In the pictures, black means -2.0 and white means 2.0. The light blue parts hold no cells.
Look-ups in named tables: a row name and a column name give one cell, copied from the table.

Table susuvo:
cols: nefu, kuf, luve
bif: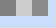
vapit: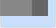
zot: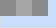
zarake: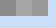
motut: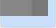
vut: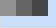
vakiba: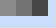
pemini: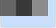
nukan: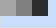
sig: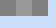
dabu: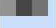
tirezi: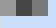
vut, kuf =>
-0.4
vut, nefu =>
0.3
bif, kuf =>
1.2
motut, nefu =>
0.1
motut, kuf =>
0.1
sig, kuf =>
0.4
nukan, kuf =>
0.0
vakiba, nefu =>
0.2
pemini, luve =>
0.2
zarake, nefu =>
0.2
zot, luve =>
0.2
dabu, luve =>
-0.2
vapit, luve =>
-0.4
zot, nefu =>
0.2
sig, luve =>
0.0

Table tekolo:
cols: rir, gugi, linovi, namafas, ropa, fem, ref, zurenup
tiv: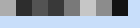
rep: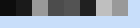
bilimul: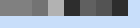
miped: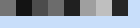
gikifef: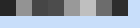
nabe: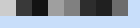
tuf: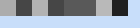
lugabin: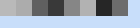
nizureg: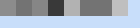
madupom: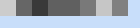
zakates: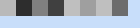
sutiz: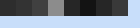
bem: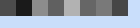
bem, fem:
-0.4
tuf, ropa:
-0.6
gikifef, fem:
1.0
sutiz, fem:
-1.7
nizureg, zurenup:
1.0
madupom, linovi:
-1.1
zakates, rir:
0.9
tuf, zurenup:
-1.5
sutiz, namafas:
0.2
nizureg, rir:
0.2
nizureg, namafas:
-1.1
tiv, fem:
1.1
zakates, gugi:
-1.3
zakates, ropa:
1.0
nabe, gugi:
-1.1
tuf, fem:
-0.6
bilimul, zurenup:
-1.3
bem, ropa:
0.8
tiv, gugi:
-1.3
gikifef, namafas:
-0.8

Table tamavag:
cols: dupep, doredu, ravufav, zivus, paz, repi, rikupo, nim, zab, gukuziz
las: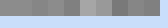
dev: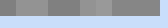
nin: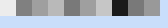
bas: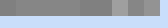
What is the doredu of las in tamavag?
0.2
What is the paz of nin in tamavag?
-0.1
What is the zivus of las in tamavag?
0.2
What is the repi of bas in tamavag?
0.0
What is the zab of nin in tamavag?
-0.1
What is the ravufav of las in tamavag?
0.1
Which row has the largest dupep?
nin

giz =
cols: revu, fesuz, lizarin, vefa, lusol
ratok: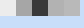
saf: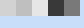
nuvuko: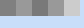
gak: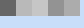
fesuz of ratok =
0.6
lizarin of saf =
1.6
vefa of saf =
-1.1
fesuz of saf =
1.0
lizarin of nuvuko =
-0.1
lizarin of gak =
1.1
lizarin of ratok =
-1.1
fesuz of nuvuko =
0.4
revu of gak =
-0.4
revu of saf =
1.3
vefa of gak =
0.3
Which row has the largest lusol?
nuvuko

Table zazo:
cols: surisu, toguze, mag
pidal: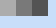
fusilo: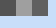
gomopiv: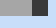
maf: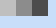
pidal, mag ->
-0.7
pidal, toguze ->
-0.1
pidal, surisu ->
0.7
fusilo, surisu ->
-0.7
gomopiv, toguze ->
0.6
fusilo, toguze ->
0.5
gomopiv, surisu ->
0.6
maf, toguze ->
0.2
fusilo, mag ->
-0.5
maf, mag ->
-0.8
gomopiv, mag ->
-1.1
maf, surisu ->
1.0

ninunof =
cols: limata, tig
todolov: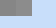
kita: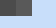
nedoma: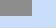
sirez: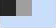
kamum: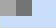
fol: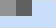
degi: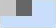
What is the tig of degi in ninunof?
-0.4
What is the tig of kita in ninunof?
-0.6
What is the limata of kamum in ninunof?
0.6
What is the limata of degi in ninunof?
1.1
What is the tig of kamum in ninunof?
-0.2
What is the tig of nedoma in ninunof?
0.2
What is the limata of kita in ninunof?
-0.8
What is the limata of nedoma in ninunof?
0.2
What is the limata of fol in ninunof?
0.3
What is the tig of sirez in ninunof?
0.5
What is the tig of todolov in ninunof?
0.2
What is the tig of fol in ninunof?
-0.5
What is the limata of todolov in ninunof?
0.1
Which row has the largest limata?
degi

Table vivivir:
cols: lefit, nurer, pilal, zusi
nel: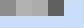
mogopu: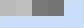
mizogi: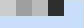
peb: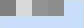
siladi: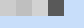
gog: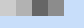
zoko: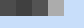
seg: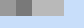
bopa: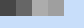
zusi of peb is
0.2
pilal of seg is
0.9
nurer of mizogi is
0.5
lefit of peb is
0.0
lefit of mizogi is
1.2
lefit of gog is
1.2
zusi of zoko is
0.7
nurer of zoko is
-1.0
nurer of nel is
0.8
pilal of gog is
-0.4
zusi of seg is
0.9

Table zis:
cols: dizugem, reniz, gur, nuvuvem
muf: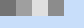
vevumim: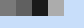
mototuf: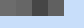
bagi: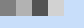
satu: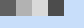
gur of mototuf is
-0.9
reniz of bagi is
0.8
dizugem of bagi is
0.0
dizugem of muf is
-0.2
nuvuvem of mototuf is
-0.5
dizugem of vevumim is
-0.1
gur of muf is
1.5
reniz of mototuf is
-0.4
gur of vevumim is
-1.6
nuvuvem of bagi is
1.3
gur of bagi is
-0.7
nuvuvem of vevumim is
0.7
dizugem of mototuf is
-0.3
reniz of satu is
0.8
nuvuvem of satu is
-0.8

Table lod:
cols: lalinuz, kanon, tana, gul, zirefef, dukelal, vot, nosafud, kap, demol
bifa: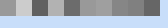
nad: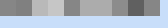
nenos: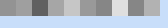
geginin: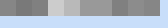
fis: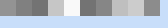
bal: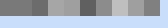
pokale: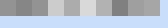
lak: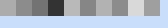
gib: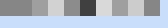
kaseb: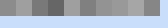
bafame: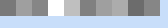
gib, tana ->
0.5
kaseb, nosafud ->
0.4
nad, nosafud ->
0.2
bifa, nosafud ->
0.1
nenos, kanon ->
0.5
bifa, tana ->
-0.5
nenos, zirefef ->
1.1
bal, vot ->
0.2
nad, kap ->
-0.5
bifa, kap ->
0.0
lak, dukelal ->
0.1
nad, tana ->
0.9
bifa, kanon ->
1.2
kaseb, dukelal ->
0.0
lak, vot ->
0.8
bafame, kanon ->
0.5

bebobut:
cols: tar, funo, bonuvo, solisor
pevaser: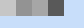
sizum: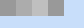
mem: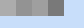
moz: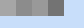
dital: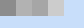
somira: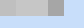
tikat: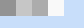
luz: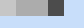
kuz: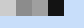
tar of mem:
0.7
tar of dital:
0.2
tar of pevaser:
1.1
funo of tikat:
1.1
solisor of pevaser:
-0.6
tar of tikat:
0.3
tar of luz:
1.1
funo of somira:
1.1
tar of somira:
1.0
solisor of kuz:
-1.7
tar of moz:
0.6

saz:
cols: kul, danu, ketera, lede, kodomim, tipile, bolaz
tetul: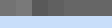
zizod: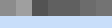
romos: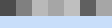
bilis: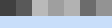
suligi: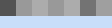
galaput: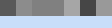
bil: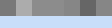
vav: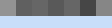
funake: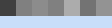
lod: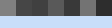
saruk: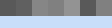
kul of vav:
0.3
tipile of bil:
-0.4
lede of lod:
-0.6
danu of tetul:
-0.1
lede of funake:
0.0
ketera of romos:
0.9
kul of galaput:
-0.6
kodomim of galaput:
0.6
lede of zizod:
-0.5
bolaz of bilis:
0.3
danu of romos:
0.0
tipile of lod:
-0.2
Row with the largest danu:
bil

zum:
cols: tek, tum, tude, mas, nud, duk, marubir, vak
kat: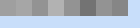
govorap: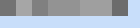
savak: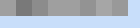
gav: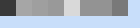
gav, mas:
0.4
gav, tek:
-1.1
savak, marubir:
0.6
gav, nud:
1.4
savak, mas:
0.5
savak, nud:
0.5
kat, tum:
0.6
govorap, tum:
0.6
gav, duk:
0.3
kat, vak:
0.1
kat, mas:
0.8
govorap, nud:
0.3
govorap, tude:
0.0
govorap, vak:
-0.3

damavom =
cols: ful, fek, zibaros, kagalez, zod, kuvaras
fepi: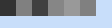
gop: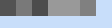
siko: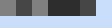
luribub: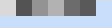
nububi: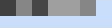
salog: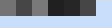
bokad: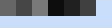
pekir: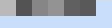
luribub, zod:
-0.3
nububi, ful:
-1.0
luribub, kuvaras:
-0.6
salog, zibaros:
-0.1
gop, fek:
-0.1
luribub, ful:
1.4
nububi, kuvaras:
0.1
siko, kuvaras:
-0.9
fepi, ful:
-1.2
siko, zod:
-1.3

